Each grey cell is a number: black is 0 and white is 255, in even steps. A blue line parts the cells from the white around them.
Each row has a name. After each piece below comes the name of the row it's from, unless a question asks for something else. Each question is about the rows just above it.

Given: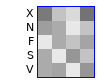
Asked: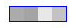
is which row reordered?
F
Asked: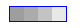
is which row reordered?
N
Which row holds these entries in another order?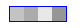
S
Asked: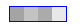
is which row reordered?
F
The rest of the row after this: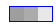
[195]
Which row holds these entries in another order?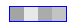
F
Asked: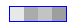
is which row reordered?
N

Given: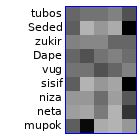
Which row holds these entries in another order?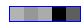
Seded
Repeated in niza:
[151]
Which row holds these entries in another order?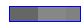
zukir
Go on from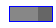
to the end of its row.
[102]
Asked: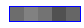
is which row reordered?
Dape
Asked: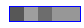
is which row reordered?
niza

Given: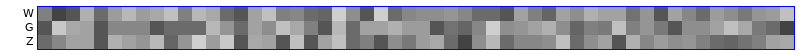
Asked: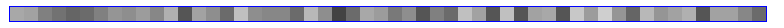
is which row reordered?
Z
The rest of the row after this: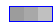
[128 184 168 107  85 162 192 128 135 107 101 207 142  85 207 107 135 142
 142 149 135 107 107  85 162 128 101 162 142 176 162 162 114 149  85 162
 135 107 156 142 121 149 156 192]
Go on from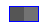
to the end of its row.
[101 135 207 142 149 162 176 142 101 128 121 192 128 149 121  85 142 142
 162 192 168 121 107  67]
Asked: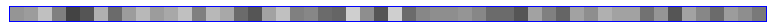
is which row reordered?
W
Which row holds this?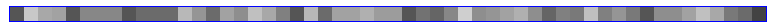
G
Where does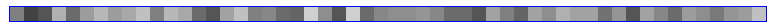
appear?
W

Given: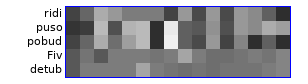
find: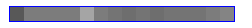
detub
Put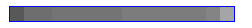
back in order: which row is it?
detub
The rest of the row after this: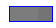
[124 165 124 110 110 116 124 116 132]
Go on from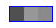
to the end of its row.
[172 158]
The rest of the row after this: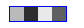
[ 88 145  80 152 138 172 158]

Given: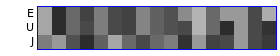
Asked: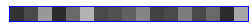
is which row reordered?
U
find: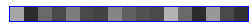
U
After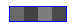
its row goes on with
[ 66 132  97  81 139 179 105 153 153  73 172]
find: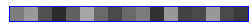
J
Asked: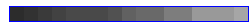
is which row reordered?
J

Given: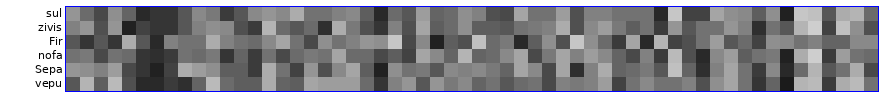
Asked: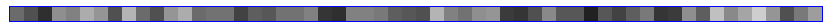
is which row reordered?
zivis
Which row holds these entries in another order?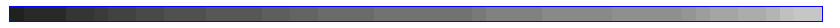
Fir
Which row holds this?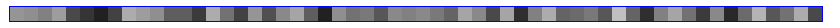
Sepa
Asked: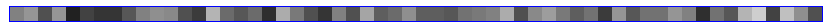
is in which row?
zivis
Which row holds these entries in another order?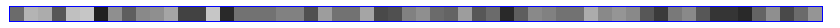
sul
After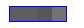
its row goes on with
[121 129 172  80 137 157 121  94 114  59 149  87 114 114 149 129  47 114
  87 180 206  66 192 143  80]

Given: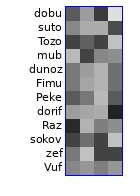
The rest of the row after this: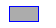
[75]
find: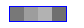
dunoz
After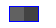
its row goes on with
[193]
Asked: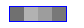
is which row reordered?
dunoz
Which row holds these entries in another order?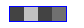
sokov
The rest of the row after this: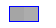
[34]
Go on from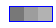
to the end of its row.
[112]

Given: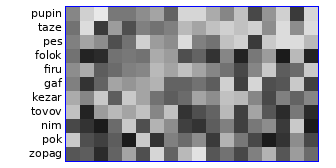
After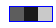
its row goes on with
[ 51 128 107 141  58 179 120  72  27  51 141  72]
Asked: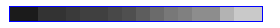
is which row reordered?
nim
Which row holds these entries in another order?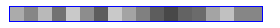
kezar
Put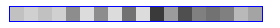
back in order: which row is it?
taze
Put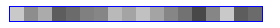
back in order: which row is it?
firu

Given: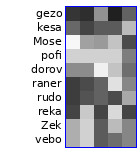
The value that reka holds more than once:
[68]
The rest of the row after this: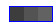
[ 75 168]
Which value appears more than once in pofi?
[209]
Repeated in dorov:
[140]
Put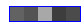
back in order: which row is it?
rudo

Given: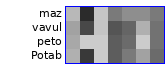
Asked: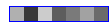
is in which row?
Potab
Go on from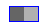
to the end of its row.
[114]
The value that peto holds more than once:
[204]
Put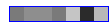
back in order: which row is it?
maz

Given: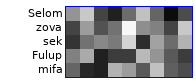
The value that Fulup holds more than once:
[60]
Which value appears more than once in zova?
[68]
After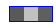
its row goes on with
[76]

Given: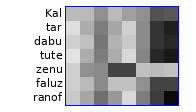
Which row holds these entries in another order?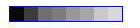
ranof
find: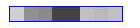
zenu
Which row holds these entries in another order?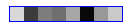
ranof
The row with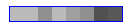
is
Kal

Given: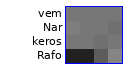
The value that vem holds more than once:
[119]
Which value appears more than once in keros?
[119]
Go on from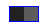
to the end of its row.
[133]
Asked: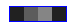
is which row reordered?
Rafo
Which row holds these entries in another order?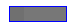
keros
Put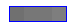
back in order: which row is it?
Nar
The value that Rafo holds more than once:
[33]

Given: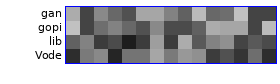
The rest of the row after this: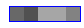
[ 97 187 104 110 193  68  68]
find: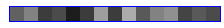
lib
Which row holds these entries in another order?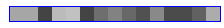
gopi
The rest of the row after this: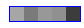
[ 81  53 110  45]
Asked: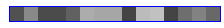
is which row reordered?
gopi
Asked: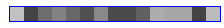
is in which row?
gopi

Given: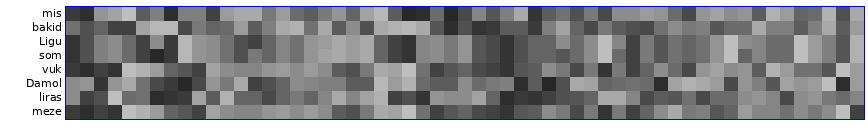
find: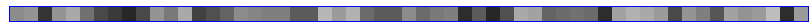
Damol
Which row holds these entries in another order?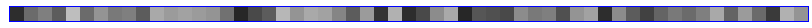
mis
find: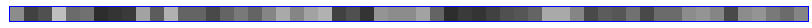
liras
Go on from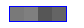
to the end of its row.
[155 133 133 113 140 121 140 190  65]

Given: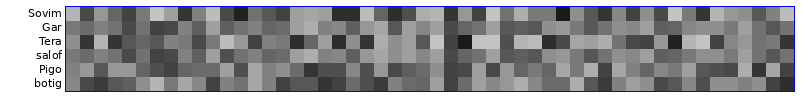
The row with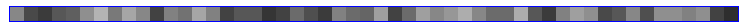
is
botig
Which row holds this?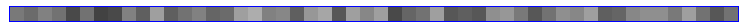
Gar
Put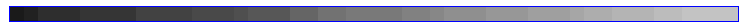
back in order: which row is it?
Tera

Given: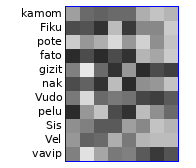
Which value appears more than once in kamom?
[106]
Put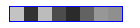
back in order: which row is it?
nak
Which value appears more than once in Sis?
[90]
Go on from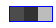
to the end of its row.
[143 106]

